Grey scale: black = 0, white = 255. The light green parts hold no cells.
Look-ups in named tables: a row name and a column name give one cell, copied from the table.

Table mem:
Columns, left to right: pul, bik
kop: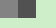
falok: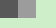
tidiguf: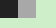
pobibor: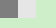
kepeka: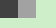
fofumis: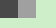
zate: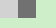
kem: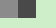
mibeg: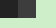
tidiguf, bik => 168
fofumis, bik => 160
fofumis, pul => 73
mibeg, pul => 35
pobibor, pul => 126
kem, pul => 139

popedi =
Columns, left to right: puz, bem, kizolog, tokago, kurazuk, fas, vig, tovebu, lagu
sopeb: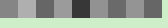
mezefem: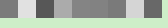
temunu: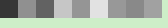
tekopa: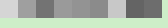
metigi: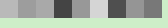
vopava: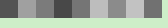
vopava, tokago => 72
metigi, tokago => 68
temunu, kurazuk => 149
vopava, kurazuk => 117
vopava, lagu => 113
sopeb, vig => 106
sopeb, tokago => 155
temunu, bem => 144
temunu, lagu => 161
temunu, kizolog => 98
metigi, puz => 185
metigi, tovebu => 149
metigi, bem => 157
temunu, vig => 152
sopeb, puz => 133
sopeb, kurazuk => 55
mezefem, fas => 130
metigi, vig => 79
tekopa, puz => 213
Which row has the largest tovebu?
mezefem

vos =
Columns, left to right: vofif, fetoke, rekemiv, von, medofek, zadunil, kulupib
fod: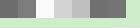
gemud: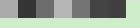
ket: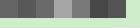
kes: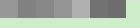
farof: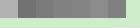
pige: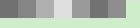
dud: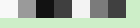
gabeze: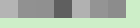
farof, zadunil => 140
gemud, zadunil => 68
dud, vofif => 248
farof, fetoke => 114
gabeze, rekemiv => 144
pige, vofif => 113
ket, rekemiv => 106
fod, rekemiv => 250
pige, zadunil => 114
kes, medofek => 176

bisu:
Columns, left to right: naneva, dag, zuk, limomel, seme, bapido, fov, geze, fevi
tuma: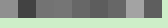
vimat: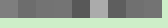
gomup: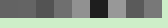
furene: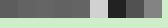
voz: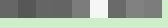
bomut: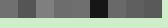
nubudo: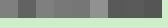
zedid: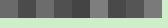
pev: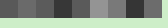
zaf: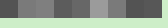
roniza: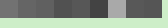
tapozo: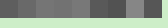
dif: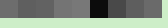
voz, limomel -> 100
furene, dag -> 99
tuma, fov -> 103
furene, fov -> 34
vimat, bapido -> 171
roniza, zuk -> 96
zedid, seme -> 68
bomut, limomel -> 109
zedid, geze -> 85
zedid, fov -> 73
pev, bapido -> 148
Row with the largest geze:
tuma

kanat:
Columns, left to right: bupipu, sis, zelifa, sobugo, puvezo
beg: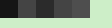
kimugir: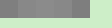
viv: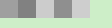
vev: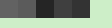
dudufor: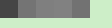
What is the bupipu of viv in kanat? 159
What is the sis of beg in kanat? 68
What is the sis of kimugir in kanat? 136
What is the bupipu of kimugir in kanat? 127
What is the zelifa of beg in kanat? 43
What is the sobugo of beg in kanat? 68
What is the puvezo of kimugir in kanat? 126
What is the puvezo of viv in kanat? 206
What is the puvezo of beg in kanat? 78
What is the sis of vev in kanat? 91
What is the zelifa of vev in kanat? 37
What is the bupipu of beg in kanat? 21
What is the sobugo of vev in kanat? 63
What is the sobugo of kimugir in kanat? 136
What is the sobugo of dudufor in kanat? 129
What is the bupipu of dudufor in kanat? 69
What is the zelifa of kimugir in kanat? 139
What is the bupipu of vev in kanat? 98
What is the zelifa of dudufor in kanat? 127
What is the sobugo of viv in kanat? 143
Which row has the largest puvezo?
viv

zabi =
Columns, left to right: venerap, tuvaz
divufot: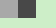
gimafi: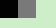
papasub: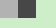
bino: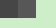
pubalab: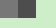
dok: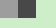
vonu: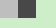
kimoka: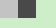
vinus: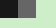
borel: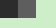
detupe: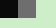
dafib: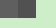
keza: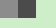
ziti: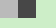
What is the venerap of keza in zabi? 140
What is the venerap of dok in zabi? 157
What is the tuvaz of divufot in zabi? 72
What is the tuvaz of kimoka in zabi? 73
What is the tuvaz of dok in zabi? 72
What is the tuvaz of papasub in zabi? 71
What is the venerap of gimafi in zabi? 2
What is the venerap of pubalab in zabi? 119
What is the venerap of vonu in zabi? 190
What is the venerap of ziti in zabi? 186
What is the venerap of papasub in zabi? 178
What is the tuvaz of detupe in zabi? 110
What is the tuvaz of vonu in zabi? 72
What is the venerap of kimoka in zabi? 195

